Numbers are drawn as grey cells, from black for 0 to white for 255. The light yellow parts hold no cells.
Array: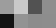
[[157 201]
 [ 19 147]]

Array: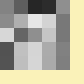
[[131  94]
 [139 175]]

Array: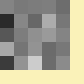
[[132 121]
 [ 42 135]]

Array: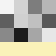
[[244 211]
 [ 95 208]]

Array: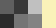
[[ 95  56]
 [ 43 117]]

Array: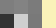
[[126 131]
 [ 51 207]]

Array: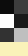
[[ 12  61]
 [254  26]]

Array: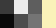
[[ 58 236]
 [ 10  77]]
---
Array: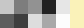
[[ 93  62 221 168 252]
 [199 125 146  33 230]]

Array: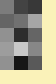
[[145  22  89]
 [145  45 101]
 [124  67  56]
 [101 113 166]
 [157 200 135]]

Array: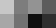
[[167 114  15  47]
 [199 125 147  92]]

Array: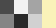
[[133  41 209]
 [ 74 242 164]]

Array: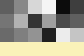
[[106 127 147  31 236 197]
 [ 95 136 215 245  12  62]
 [117 178  52 159  74  95]]

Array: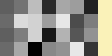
[[ 95 115 189  42 167 157  33]
 [ 95 125 210  23 179  86 146]
 [106 167   0 136 146 231  53]
 [106 219 210 157 231  76 125]]

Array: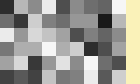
[[110  56 206 128 110 151 151  25 183]
 [ 66  89  66 195 119 128 235  89 206]
 [235 151 216 195 162  78 128 100 139]
 [119 174 174 246 174 206  45  78 162]
 [ 45 183 139 235  78 139 110 100 246]
 [162 216  56 151 226 139 246 110  78]]

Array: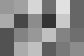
[[171  71 140  51 202 102]
 [ 82 131 152 192 131 111]
 [152 161 214 111 225 102]
 [ 82 171 192  93 121 140]]
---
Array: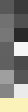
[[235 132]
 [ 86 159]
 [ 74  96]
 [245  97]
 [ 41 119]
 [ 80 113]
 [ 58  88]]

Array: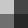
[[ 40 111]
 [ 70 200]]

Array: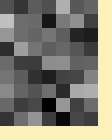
[[ 61  71   8  61 148 110  52]
 [109  64 150   2  72  61 104]
 [174 169  42 111  83 100 137]
 [131  69  67  30  48  93 116]
 [100  97 142 141  60  61 107]
 [ 58  86 103  94 116 158  45]
 [ 29  36  94 117 101 109 150]
 [ 64 144 121  22 106 109 192]
 [101  88 175  80  92  53  81]]

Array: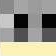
[[ 83 164  79 163]
 [  3 149   5 199]
 [162 155 166 138]]

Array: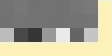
[[197 101 234 152  53  72 188]
 [116 115 114 114 115 116 114]
 [121 118 113 115 114 119 115]]

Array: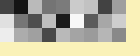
[[137 182 155 164 185  72 160 172 237]
 [206 167  91 248  27 190  78 118 224]
 [158  66 194 203 123 116 186  20  67]]

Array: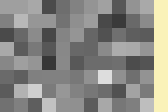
[[190 127 119 168  92 144 145 194  94 128 113]
 [122 163  81 108 119 130 151 123 207 178  91]
 [147 111 144 221 145 120 129 129 128  95 106]
 [ 84  76 111 108 108  88 137  55 149 159 135]
 [149 169 172 138 102 104 136  87 121  91 169]
 [ 91  94 112  81 102 149 132  71 139 104  74]
 [139 105  58  73 157 143 114 150 150 184 128]
 [169 147  87 161 148 130 110  75 168 159 159]]

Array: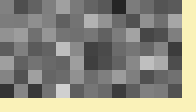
[[ 81 123 128  94  60 106 118  94 208 115  56 134  52]
 [113 102  80 127 156 127 109 145 107 101 160  82 132]
 [ 77 171 191 136  99  77  63 158 100 105 115  97 159]
 [ 60 132 103 118 107  74  66 138 190  99  90 128  93]
 [127  79  70 163 125  97 119 112 116 150 112 157 146]
 [166 112 144  81 107 147 178 115  96 129 143 123 124]
 [ 90  84 106 124  37  88 100 122 160 127  98  78 129]]
